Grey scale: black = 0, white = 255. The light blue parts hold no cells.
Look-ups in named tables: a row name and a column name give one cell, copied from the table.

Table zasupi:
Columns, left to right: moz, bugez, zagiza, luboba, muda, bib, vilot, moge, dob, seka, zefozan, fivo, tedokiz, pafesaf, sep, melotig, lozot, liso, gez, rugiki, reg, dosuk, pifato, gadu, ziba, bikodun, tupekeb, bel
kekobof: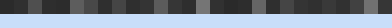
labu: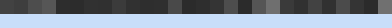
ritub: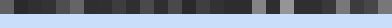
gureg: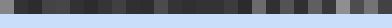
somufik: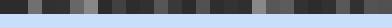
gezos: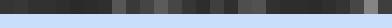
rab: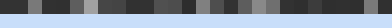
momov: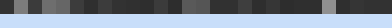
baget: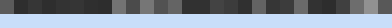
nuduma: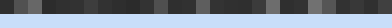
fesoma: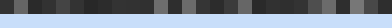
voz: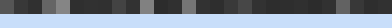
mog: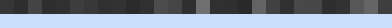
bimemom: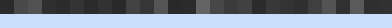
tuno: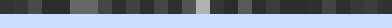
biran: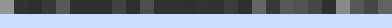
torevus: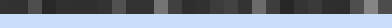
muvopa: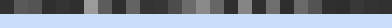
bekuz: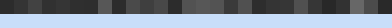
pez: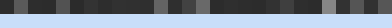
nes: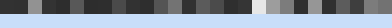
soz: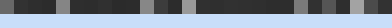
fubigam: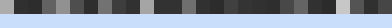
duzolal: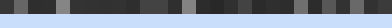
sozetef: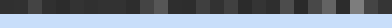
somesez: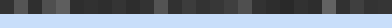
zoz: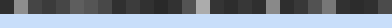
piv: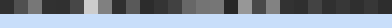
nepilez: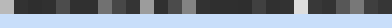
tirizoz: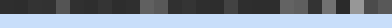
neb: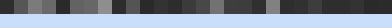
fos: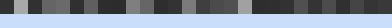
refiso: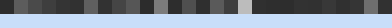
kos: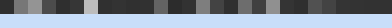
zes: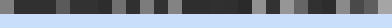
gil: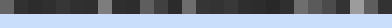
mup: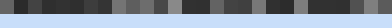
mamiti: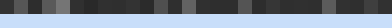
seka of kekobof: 47
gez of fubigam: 49
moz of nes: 50
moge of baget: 45
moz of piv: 48
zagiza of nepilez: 46
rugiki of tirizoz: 45
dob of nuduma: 46
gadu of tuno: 68
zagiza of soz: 46
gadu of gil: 75
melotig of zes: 48
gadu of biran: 48
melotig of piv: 118
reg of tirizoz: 99

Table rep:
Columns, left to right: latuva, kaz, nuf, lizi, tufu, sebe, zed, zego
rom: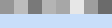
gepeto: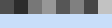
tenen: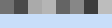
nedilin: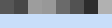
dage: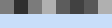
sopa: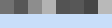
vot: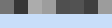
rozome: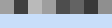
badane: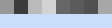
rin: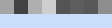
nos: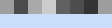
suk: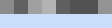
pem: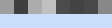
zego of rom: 107
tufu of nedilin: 106
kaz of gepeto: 44
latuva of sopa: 113
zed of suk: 81
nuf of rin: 175

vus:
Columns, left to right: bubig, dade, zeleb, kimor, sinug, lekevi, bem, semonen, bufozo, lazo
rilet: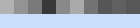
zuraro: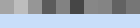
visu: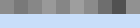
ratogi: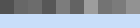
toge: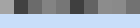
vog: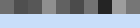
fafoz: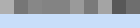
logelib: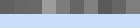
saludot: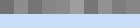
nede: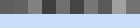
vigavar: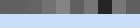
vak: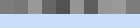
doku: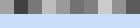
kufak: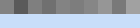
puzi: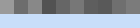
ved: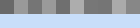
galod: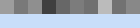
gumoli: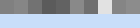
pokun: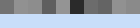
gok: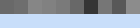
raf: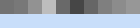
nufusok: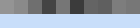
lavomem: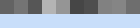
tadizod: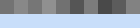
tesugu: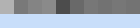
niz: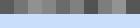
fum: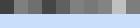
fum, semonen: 131
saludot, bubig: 114
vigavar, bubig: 96
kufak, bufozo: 121
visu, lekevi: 158
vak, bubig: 124
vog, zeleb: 87
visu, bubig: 139
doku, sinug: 154
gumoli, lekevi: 137
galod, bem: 112
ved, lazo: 135
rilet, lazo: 87
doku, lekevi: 114
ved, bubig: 105
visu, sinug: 134
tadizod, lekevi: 85
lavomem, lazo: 110
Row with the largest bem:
ratogi

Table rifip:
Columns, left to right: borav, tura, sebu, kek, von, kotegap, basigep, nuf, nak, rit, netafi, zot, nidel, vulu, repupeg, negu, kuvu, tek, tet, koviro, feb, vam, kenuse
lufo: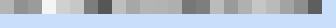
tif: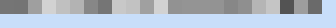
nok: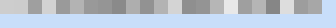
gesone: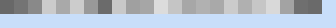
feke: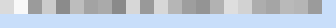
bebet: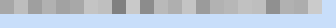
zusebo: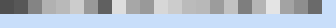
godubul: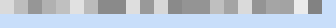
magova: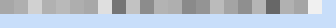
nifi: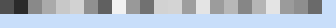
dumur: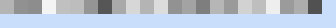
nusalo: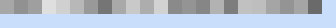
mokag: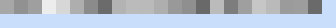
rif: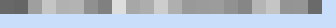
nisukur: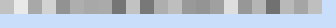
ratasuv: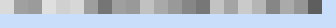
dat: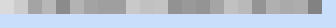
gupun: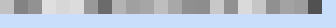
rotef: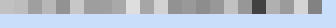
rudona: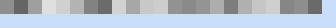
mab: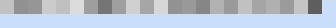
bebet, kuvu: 183
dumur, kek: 244
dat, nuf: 159
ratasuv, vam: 149
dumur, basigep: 149
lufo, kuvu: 154
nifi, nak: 241
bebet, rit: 201
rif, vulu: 153
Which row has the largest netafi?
rudona

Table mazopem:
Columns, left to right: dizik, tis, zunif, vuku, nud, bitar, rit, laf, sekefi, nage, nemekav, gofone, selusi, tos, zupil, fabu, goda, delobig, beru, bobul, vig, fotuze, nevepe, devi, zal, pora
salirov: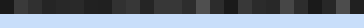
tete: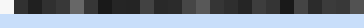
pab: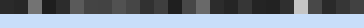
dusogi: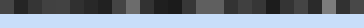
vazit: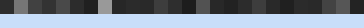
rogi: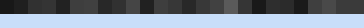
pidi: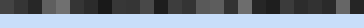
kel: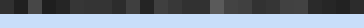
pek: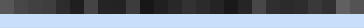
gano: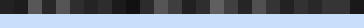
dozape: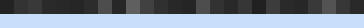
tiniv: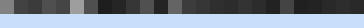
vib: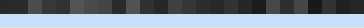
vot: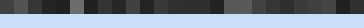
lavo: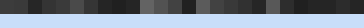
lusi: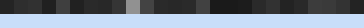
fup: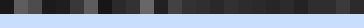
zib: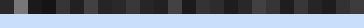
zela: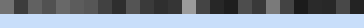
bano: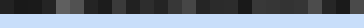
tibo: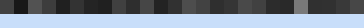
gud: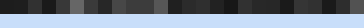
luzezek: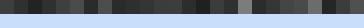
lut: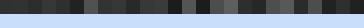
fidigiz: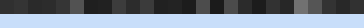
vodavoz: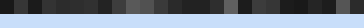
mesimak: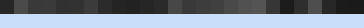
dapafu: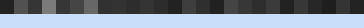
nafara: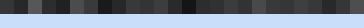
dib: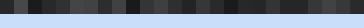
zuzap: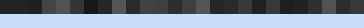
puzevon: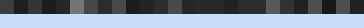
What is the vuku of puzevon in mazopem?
29
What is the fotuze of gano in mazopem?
50
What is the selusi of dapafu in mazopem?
34
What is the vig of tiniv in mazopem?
68
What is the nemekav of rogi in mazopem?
33
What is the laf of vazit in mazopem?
153
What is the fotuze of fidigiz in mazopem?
113
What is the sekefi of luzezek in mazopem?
43
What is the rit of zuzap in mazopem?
24
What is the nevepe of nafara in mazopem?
56
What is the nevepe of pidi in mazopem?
50
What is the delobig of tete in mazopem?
37
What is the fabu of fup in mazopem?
41

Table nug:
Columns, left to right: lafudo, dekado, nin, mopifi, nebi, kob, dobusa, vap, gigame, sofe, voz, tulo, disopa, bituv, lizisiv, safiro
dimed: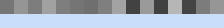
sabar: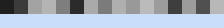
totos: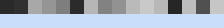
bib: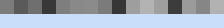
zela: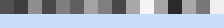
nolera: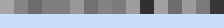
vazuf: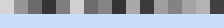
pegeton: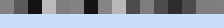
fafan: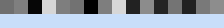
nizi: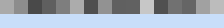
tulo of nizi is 80
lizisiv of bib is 134
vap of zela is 127
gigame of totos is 146
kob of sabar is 43
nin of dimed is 125
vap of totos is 130
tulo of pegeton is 75
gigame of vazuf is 51
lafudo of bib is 124

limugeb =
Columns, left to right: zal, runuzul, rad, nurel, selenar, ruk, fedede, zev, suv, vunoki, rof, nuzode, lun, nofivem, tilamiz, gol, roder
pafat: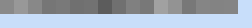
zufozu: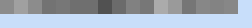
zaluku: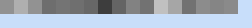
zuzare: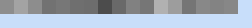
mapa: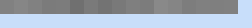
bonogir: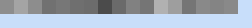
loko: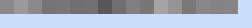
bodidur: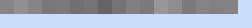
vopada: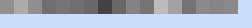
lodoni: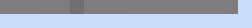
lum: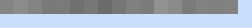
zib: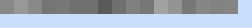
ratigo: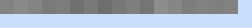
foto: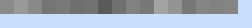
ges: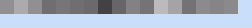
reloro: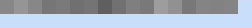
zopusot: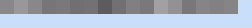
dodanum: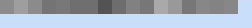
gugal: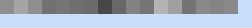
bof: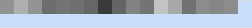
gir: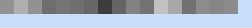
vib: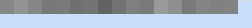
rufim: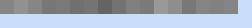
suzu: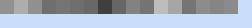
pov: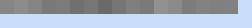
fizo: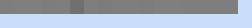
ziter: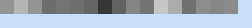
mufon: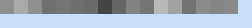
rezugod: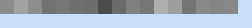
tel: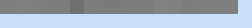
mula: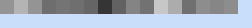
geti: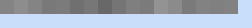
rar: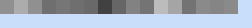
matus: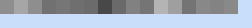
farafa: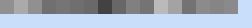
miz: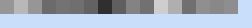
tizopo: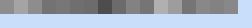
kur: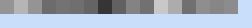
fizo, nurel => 125
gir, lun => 168
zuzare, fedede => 109
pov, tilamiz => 130
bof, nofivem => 114
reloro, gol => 130
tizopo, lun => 157
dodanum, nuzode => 169
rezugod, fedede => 109
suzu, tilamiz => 140
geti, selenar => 123
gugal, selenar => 118
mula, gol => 134
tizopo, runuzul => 164
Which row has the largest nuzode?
miz

